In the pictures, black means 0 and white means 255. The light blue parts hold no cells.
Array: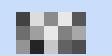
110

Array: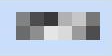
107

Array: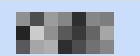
36

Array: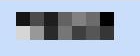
214

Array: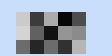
212

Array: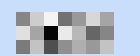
224

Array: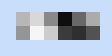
149

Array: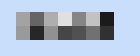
154

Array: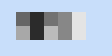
168

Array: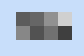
135
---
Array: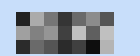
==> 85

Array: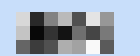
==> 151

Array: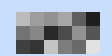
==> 30

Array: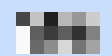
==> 204

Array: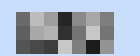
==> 126

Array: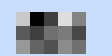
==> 131

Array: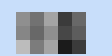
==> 104

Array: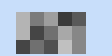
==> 89

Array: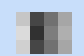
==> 166
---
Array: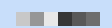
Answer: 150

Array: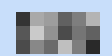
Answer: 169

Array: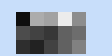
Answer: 172

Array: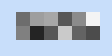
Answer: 158

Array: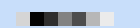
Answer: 4

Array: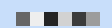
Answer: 238

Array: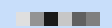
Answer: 147

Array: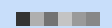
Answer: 175
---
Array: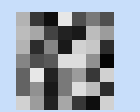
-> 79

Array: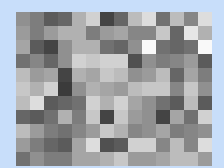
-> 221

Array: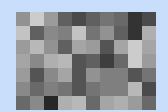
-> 74

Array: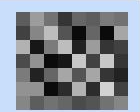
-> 114

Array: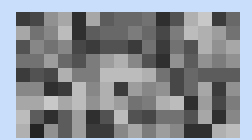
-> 104
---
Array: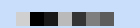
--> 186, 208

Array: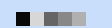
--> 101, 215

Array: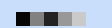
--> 35, 202

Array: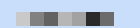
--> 182, 201

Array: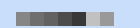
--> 76, 193

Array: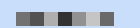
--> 50, 197

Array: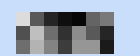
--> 49, 220

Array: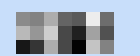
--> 72, 237

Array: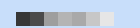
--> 180, 230
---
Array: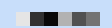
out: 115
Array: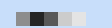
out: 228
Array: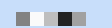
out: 161
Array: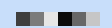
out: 198
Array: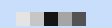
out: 83
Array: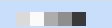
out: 57
